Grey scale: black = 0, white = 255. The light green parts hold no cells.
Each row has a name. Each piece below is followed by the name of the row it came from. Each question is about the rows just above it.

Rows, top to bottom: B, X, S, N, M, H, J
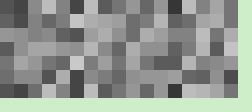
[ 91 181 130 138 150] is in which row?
M
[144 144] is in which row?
N
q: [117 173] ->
S
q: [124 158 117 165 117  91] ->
M
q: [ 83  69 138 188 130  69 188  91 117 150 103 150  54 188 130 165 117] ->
B

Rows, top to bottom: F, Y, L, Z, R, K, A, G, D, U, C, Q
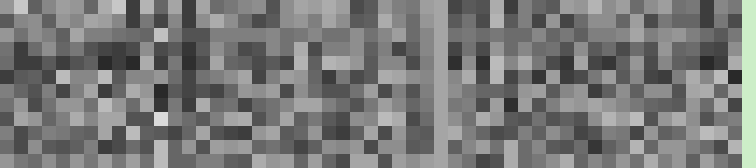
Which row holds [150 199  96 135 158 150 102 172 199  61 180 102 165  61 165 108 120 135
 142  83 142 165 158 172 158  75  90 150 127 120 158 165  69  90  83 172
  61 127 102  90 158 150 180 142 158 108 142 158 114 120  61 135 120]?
F
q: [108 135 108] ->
Z
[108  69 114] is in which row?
K
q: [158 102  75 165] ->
Q
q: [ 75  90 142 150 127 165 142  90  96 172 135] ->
Y
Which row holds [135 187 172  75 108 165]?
D

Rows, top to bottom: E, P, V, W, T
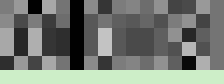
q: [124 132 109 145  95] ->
T
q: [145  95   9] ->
T
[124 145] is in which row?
P
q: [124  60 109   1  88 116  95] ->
P
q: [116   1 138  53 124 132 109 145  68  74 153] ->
E

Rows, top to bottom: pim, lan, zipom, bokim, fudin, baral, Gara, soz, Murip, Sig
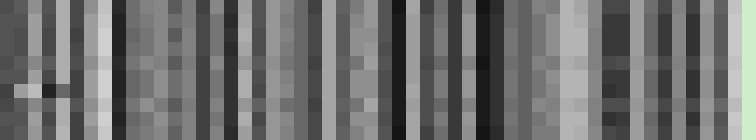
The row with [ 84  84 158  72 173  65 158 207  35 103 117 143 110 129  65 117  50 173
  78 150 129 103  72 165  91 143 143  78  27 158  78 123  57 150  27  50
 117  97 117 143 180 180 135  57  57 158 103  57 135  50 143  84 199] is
baral
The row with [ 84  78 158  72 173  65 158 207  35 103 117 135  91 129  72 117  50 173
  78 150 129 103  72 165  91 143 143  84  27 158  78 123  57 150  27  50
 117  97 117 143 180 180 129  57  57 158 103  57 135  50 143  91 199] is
zipom
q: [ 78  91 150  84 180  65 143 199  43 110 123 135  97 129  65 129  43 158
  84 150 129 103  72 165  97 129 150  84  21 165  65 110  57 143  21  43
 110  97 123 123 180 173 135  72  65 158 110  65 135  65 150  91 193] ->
Sig
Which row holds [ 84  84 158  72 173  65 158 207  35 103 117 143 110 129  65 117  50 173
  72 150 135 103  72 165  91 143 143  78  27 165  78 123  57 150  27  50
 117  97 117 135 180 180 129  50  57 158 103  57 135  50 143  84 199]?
Murip

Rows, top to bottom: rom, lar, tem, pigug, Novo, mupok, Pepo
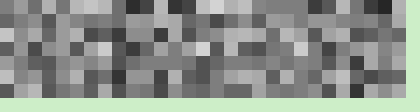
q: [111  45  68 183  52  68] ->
rom
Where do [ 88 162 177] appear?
tem
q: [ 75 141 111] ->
Pepo
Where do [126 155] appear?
rom
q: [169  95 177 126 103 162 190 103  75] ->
mupok
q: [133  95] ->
Pepo

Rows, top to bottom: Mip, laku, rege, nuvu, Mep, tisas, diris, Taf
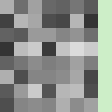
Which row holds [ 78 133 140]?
Taf
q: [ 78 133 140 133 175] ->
Taf
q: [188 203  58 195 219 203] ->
nuvu

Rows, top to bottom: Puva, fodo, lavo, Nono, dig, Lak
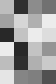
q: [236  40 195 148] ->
Nono
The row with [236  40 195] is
Nono
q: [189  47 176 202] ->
dig
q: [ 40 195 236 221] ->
lavo
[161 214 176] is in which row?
fodo

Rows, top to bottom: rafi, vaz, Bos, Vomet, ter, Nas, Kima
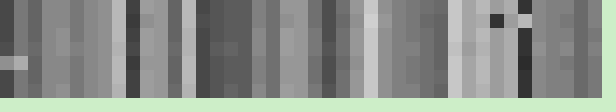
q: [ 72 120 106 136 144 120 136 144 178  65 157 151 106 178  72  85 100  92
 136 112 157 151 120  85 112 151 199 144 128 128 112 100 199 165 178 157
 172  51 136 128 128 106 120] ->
Kima
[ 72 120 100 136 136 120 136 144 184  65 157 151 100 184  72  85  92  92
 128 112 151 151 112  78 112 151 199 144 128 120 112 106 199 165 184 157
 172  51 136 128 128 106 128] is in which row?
rafi
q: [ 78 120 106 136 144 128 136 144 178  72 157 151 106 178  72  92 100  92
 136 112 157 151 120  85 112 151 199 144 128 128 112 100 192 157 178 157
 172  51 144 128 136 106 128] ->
Vomet
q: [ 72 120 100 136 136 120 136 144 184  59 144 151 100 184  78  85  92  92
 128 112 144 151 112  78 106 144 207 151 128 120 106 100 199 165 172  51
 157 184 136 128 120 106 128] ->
vaz
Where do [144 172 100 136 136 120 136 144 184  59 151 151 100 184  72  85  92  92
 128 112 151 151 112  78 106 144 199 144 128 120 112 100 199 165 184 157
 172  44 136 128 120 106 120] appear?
ter

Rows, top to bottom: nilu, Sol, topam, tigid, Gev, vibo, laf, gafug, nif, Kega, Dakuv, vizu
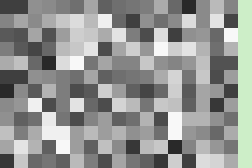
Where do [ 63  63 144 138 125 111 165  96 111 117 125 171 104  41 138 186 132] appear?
nilu
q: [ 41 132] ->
Dakuv
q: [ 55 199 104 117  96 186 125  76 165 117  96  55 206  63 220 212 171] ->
vizu
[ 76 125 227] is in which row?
gafug
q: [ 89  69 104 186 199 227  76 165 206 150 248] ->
tigid

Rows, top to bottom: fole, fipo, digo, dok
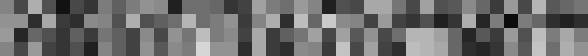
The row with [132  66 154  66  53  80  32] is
fipo
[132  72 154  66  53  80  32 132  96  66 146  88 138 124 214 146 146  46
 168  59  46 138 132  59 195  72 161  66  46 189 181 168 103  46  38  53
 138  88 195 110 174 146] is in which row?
dok
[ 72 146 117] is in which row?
digo
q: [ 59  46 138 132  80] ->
fipo
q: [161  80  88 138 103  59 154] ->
fole

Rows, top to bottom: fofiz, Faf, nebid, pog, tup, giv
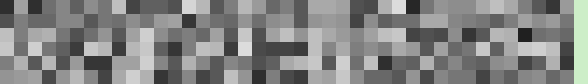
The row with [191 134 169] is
pog
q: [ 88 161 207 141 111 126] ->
nebid

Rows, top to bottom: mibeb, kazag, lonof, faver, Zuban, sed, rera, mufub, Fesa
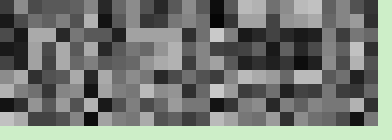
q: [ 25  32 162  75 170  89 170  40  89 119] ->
faver
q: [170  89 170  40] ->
faver

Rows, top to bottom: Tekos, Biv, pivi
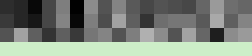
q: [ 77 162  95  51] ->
Biv
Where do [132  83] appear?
pivi

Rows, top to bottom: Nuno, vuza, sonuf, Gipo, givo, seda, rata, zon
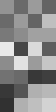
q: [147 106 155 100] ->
Nuno
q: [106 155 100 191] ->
vuza
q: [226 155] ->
givo

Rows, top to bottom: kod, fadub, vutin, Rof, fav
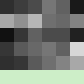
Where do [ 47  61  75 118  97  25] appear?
kod
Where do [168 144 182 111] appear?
fadub
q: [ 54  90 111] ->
fav
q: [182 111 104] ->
fadub
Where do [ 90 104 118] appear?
Rof

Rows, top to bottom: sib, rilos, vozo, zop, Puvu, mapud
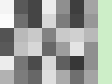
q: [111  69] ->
rilos
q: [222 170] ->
mapud
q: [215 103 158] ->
zop

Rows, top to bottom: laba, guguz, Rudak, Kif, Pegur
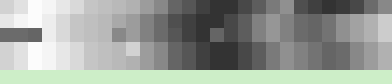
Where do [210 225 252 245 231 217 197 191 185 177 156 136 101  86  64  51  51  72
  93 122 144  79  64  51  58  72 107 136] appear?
laba
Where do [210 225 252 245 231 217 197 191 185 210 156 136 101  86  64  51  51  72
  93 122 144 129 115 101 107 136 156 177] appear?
Kif
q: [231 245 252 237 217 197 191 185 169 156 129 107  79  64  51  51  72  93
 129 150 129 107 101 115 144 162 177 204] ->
guguz

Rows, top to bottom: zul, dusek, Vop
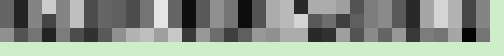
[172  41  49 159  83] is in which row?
Vop
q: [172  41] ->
Vop

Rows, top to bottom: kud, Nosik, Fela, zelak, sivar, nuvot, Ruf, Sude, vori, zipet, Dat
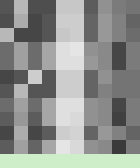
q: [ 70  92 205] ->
zipet
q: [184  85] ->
Ruf
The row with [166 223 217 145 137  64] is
vori
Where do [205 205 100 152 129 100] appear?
Nosik

